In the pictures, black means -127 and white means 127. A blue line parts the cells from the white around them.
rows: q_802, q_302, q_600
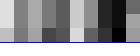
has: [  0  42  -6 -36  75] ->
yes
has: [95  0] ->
yes
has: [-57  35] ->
no
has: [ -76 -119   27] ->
no
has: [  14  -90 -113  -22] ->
yes
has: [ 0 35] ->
no
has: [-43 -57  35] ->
no

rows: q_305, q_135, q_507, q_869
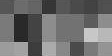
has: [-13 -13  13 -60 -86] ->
no
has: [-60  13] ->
yes
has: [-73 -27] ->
no
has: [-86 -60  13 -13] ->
yes

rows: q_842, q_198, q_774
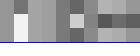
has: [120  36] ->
no
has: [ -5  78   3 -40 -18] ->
yes
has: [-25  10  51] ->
yes

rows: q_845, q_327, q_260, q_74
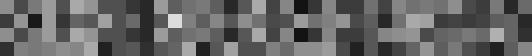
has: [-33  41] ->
no
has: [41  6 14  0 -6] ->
no
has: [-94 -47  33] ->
no
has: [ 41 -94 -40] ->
yes

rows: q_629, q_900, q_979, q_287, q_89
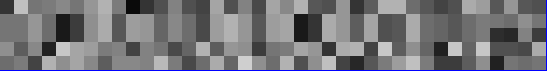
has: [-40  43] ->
yes
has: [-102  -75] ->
yes
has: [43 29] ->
yes
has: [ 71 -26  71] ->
yes
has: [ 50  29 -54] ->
no
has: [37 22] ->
yes
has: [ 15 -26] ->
yes

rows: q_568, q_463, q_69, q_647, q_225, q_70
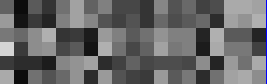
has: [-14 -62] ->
no
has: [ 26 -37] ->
yes
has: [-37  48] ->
no
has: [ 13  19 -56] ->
yes
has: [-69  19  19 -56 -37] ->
no

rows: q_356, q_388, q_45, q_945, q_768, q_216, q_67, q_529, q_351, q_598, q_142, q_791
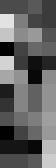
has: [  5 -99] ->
no
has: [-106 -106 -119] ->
yes
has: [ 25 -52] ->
no
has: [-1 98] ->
no
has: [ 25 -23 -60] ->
no
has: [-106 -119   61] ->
yes

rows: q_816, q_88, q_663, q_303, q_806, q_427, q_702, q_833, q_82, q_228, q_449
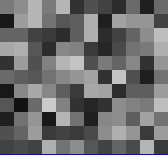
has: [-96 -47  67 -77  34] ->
no
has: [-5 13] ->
yes
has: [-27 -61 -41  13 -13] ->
no
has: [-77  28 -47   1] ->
yes

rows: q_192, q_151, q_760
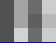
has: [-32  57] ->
yes
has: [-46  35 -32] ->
yes
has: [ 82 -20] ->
yes
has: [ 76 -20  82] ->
no
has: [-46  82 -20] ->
yes

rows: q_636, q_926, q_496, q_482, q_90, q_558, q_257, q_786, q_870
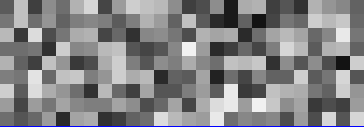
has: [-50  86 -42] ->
yes
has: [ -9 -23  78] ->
yes

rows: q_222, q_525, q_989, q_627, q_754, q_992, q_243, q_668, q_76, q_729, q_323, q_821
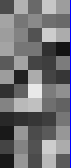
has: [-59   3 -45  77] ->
yes
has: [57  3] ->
no
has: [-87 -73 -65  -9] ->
no
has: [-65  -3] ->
yes
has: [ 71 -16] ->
no
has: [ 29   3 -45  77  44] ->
yes

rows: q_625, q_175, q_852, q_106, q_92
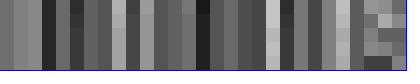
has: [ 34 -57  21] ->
yes
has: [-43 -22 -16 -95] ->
no
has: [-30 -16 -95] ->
yes

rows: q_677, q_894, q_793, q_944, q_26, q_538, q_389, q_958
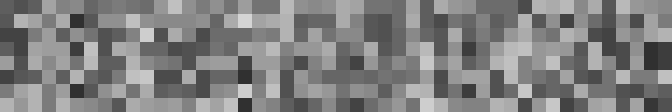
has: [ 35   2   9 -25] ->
yes
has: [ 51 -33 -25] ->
yes
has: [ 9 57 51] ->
yes
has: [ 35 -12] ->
yes
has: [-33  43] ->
yes

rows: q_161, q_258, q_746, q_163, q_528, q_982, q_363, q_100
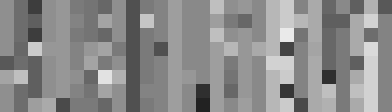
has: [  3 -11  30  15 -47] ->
no
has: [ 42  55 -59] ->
yes
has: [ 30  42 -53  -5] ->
yes
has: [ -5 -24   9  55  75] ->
yes

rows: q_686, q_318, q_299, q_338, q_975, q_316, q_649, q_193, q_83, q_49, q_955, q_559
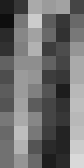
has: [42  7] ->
yes
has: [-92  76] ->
yes
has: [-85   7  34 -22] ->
yes
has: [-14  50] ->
yes
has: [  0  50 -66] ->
yes
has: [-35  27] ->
yes
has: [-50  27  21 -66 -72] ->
yes

